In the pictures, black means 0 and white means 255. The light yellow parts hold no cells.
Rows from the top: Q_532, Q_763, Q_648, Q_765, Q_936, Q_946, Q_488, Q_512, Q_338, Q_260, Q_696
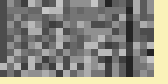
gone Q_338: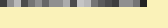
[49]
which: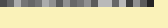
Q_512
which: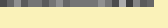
Q_648
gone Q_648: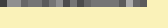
[132]
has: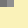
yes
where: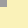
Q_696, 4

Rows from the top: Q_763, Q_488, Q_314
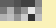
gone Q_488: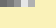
[163]
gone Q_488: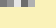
[163]
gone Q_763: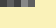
[81]
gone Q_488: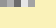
[122]

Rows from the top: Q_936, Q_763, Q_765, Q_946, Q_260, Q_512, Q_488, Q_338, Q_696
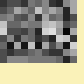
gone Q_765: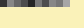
[89]
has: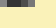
no
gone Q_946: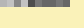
[166]
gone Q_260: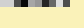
[65]
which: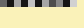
Q_488
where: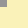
Q_260, 9
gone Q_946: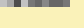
[182]

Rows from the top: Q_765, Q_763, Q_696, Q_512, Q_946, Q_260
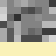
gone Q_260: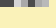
[90]
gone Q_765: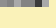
[155]
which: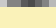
Q_763
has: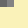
yes
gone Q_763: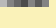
[201]
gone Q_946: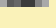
[116]

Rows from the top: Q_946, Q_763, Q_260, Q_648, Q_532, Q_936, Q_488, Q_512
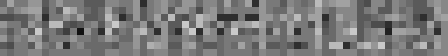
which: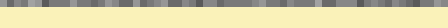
Q_936
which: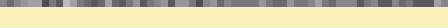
Q_763
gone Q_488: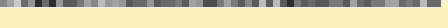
[175]
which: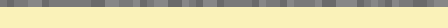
Q_512
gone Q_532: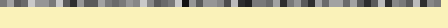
[62]
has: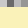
no

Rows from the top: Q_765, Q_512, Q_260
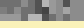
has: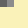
no
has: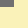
yes
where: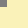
Q_512, 1
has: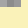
no
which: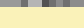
Q_260
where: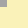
Q_512, 10

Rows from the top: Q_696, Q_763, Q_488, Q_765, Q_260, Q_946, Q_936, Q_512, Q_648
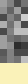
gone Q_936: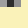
[61]
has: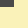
yes

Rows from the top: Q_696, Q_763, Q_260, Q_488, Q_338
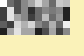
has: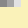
no
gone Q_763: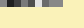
[47]
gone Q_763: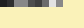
[122]
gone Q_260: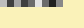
[149]
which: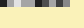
Q_338

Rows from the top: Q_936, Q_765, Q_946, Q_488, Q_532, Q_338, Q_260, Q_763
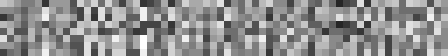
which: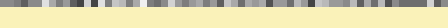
Q_765
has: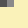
yes
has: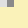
yes

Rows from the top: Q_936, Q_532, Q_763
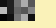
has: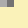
no
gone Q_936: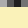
[17]
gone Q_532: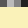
[101]
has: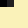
no
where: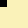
Q_763, 1
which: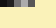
Q_936

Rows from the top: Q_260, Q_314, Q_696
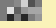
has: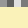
no
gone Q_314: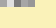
[96]
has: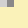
no
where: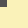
Q_260, 5
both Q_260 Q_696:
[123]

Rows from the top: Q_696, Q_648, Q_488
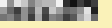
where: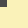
Q_648, 7
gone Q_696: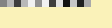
[46]

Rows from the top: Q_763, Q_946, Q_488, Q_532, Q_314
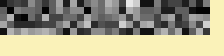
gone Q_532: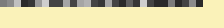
[81]
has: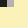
yes
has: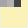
yes
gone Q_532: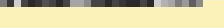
[192]

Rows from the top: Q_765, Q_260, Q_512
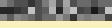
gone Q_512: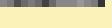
[93]
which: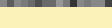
Q_512

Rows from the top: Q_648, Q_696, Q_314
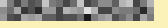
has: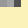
yes
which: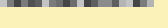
Q_648
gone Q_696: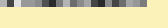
[55]

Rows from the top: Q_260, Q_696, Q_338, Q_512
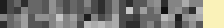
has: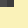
yes
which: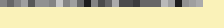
Q_338
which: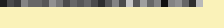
Q_696
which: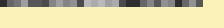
Q_512

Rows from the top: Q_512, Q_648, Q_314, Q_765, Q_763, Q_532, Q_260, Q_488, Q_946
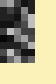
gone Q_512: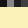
[163]
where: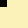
Q_532, 1
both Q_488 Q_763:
[190]
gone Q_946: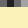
[63]
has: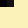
yes
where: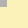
Q_260, 5
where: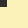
Q_765, 3

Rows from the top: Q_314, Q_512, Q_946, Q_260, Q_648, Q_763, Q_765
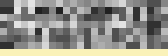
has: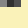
no
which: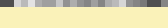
Q_314
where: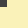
Q_946, 13

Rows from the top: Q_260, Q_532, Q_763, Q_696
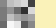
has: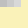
yes
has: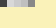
no

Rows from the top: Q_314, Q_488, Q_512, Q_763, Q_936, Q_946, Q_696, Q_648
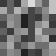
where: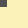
Q_696, 3
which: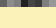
Q_648
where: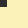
Q_946, 8

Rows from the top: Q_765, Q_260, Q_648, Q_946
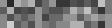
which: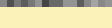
Q_648
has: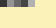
no
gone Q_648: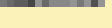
[164]
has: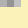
no

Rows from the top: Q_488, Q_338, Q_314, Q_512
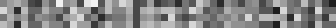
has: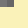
yes
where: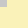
Q_488, 29
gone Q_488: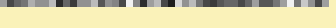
[228]

